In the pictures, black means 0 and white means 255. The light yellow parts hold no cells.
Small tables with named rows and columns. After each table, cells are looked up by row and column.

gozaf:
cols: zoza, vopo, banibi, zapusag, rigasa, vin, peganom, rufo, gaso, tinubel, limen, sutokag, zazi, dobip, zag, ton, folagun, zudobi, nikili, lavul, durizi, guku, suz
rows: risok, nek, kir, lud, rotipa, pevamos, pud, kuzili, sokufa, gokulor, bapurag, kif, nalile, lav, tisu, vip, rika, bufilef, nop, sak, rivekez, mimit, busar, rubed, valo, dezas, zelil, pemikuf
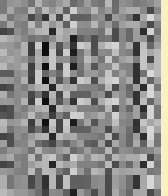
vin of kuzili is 170
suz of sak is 120
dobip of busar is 182
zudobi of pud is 139
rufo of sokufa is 198
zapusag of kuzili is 178
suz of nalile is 119
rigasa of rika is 185
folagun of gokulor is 191
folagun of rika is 211
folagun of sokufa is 122
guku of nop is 216
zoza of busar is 154
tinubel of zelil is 193
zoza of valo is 152
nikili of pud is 171
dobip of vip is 127
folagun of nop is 155
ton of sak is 184
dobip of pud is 77

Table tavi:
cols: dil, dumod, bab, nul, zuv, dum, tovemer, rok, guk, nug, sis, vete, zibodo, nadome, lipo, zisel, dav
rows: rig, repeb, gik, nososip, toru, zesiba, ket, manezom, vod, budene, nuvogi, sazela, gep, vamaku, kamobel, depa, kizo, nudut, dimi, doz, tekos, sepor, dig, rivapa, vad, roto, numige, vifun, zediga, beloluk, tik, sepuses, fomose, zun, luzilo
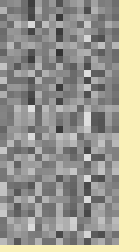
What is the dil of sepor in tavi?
198
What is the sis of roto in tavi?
105
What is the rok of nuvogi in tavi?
150
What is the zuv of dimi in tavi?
100
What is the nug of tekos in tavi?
162
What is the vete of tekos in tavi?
138
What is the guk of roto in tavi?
89
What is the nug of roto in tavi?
136
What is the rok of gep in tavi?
163
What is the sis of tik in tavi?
92
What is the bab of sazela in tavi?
113
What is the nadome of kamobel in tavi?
152
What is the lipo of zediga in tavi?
96
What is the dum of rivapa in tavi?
161
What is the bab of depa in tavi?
185
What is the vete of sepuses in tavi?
125

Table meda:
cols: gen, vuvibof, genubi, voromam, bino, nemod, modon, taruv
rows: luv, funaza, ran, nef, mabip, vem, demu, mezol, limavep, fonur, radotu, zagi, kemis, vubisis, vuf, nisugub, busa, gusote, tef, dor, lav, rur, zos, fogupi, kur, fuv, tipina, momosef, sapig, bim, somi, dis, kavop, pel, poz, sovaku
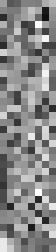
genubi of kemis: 166
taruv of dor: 130
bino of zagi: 181
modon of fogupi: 101
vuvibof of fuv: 126
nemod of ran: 102
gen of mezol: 208
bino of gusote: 169
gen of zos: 68
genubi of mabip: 202
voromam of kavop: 186

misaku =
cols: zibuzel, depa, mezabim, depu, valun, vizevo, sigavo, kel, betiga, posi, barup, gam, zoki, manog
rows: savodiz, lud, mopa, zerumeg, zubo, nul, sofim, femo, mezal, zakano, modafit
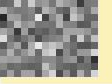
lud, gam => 136
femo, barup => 102
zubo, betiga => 98
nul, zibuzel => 221
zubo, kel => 117
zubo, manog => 117
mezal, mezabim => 160
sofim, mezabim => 162
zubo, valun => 80
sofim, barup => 112
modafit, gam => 172
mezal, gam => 81
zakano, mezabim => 112
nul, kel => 127
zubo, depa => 142
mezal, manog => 48
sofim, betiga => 177
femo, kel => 210

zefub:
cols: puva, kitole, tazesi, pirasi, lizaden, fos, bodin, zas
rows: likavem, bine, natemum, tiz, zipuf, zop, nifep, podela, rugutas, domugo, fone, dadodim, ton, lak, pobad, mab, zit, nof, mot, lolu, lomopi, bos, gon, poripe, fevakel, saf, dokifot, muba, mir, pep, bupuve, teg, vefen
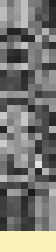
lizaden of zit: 144
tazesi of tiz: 168
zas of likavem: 33
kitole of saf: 142
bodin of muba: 83
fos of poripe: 227
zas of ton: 140
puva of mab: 72
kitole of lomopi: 158
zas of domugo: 49
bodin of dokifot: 129
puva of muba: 35
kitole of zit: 142
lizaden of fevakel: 147
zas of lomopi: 70
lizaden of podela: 131
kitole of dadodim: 74
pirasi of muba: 102
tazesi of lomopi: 146
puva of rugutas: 108

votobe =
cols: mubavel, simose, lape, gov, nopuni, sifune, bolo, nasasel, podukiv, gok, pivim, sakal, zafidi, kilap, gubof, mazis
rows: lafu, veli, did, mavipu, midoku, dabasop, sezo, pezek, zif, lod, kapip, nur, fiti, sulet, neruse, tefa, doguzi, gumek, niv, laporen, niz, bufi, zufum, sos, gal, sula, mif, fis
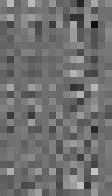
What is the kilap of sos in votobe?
69
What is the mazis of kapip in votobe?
133
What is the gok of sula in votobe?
140
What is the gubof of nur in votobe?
108
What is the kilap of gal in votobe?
195
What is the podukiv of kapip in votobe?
100
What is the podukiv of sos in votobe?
114
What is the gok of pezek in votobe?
107

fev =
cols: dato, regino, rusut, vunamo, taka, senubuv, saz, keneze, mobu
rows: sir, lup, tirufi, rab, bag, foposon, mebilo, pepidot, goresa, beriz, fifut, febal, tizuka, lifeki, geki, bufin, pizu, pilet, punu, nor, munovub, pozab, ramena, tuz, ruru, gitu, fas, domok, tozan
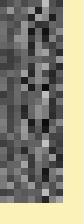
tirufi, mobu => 96
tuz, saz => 94
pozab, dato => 109
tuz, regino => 99
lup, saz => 147
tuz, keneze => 65
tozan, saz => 37
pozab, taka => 105
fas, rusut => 80
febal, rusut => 87
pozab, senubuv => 139
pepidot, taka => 51
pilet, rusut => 95
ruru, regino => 98
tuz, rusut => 101

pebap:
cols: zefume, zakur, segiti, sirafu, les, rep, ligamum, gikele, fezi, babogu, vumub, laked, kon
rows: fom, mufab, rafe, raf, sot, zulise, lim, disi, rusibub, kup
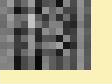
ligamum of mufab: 146
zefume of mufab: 132
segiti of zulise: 62
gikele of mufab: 104
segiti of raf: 110
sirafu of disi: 107
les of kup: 103
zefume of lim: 115
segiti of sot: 34
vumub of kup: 74
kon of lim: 86
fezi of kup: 71

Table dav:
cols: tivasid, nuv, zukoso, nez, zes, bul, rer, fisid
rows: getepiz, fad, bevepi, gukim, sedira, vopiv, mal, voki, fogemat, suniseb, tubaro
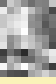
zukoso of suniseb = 205
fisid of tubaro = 179
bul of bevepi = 128
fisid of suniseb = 60
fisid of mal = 75
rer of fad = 124
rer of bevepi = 101
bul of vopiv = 157
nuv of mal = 138
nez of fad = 242
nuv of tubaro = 82
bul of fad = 149
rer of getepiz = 127
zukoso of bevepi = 222
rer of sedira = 105
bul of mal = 173
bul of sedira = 125

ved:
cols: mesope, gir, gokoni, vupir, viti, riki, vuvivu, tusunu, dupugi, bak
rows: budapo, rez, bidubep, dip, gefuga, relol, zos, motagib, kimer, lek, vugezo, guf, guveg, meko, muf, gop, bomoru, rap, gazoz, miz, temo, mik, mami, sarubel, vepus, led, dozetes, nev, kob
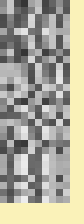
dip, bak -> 180
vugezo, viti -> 79
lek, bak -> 81
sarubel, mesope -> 166
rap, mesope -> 178
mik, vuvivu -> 147

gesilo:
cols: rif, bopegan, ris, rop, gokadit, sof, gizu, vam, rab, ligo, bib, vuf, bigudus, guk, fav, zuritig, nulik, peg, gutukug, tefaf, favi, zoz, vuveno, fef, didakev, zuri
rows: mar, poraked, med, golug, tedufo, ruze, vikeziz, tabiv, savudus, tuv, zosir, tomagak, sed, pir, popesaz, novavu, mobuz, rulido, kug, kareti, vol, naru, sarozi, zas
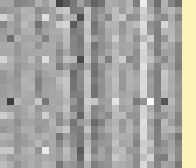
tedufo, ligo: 190
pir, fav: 145
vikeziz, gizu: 170
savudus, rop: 165
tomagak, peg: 152
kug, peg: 155
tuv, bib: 134
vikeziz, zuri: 133
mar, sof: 176
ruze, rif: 158
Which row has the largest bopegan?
naru

